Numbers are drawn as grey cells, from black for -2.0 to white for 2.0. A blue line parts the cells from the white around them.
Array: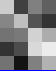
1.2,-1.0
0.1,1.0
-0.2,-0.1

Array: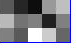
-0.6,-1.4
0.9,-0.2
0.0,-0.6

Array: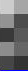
1.2,0.6
0.3,-0.8
-1.1,-0.6

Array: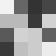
1.8,-0.4
0.9,0.9
-0.6,1.3

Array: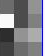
-0.3,-0.8
1.9,-0.8
-1.3,0.3

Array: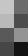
1.1,-0.3
0.9,-0.8
-0.6,0.3

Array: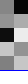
0.1,-1.9
0.3,0.7
-1.8,1.7

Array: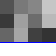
-0.7,-0.1
-1.1,0.5
-0.4,0.6

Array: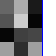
-0.4,0.7
-0.7,1.2
-1.9,-1.0
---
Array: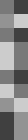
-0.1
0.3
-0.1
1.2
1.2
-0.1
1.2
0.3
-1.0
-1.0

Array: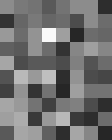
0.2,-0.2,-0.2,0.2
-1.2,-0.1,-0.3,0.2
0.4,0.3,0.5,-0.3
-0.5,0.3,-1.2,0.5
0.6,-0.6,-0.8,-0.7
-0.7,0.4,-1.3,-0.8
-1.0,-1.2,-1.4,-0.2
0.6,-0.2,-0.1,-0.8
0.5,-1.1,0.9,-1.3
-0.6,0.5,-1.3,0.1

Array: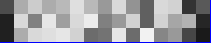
-0.8,1.2,0.9,0.9,1.4,-0.5,1.3,-0.6
-1.5,0.0,0.5,1.7,0.4,-0.5,0.6,-1.4
-1.5,1.4,1.6,-0.3,1.6,1.8,0.4,-1.6

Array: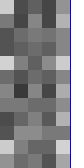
1.2,-0.5,0.3
-0.1,0.1,0.8
-0.7,-0.1,0.1
-0.7,-0.3,0.1
1.3,-0.5,1.2
-0.3,-0.3,0.1
0.1,0.1,0.7
-0.1,-0.3,0.2
-0.8,0.0,0.8
-0.7,0.2,-0.1
1.2,-0.4,1.3
0.3,-0.1,0.6

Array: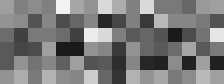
0.5,0.2,1.8,0.3,0.7,1.4,-0.1,0.4
0.3,-0.7,-0.8,0.1,-0.9,-1.1,0.1,-0.1
-0.3,-0.1,-0.3,1.7,0.0,-0.4,-1.6,-0.2
-0.6,-0.8,-1.6,0.3,-1.1,-0.4,-0.3,-0.6
-0.6,-0.2,-0.5,-0.7,-1.3,-1.4,0.2,0.5
0.3,-0.1,0.2,1.2,-1.2,0.3,-0.1,0.9

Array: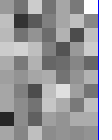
0.4,1.2,0.6,2.0
1.0,-0.6,0.6,0.1
0.9,0.3,0.8,1.0
1.2,1.0,-0.7,1.2
0.7,0.8,-0.3,-0.4
0.5,0.6,-0.2,0.8
0.6,-0.8,1.5,-0.2
0.6,-0.2,0.7,1.0
-1.4,-0.5,0.3,0.7
0.6,1.0,0.3,0.3

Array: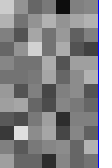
1.2,-0.4,-1.8,0.1
0.8,0.3,0.3,0.8
0.0,0.6,0.4,0.0
-0.4,1.3,0.7,-1.0
0.1,-0.2,-0.7,0.5
-0.2,-0.1,-0.4,0.8
0.4,0.0,0.0,-0.7
0.5,-0.4,0.1,-0.4
-0.6,-0.1,-1.3,0.0
-1.1,0.2,-0.9,-0.5
0.0,-0.1,0.2,0.8
0.5,-0.4,0.1,-0.2
